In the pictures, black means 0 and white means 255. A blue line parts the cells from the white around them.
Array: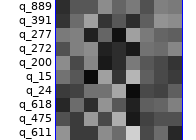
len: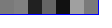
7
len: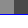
2
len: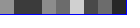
9
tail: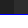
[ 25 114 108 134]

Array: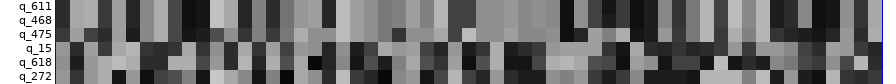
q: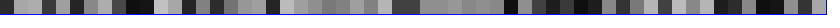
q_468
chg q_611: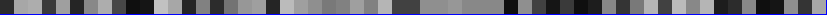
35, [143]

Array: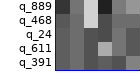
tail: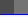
[88]
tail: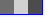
[109 109]
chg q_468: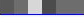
3, [209]

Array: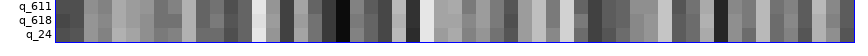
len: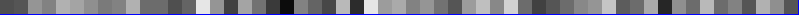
57
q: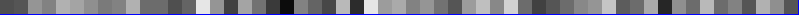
q_24
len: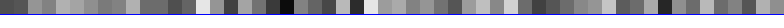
56
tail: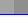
[122 130 177 108 108  79 100 230 149  65 164 114  58  12 130 100  71 185
  44 230 156 170 130 149 114  85 156 191 136 210 108  65  85 108 136 149
 197  92 108 170  38 143 108 185 108 130  85 177 143  85]
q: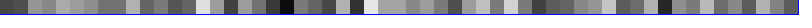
q_618

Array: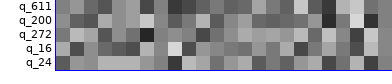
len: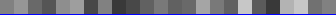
24
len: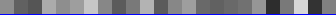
24
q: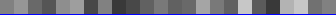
q_611
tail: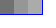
[ 91 121  97 150 171  72 113 179  65 129]

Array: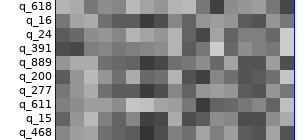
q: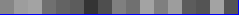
q_468
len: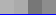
4
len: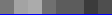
8
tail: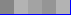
[ 99  72 163  99 127 127 105 204]
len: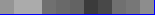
11

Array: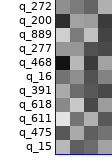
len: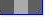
3
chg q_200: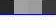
1, [45]
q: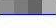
q_272
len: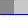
2
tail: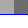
[88 73]

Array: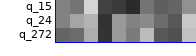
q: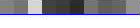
q_15
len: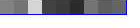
9

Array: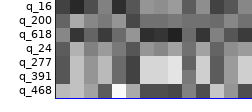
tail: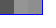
[155  92 142  66  86 135]
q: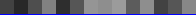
q_16
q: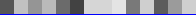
q_391
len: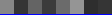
8

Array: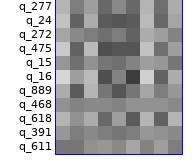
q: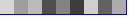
q_16
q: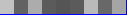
q_24

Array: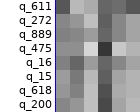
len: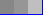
3
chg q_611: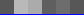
4, [102]
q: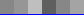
q_272
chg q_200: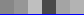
6, [185]
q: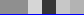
q_475
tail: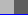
[164 179]

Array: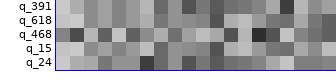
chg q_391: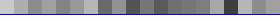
15, [132]
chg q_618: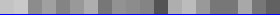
17, [112]
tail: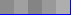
[119 146 140 132  83 174 188 153 119 112 168 119  97]
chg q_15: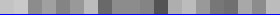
9, [146]
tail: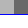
[146  83 119  90 112 119 132 168  61 182 140 160]
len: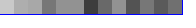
13
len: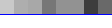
8

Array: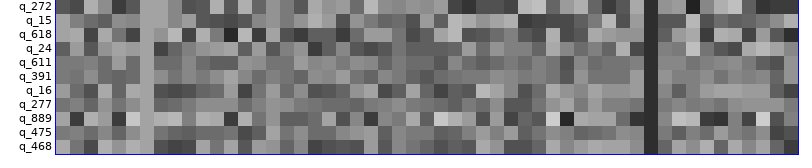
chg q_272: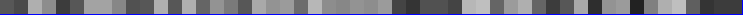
47, [135]
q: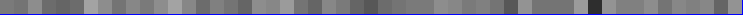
q_391

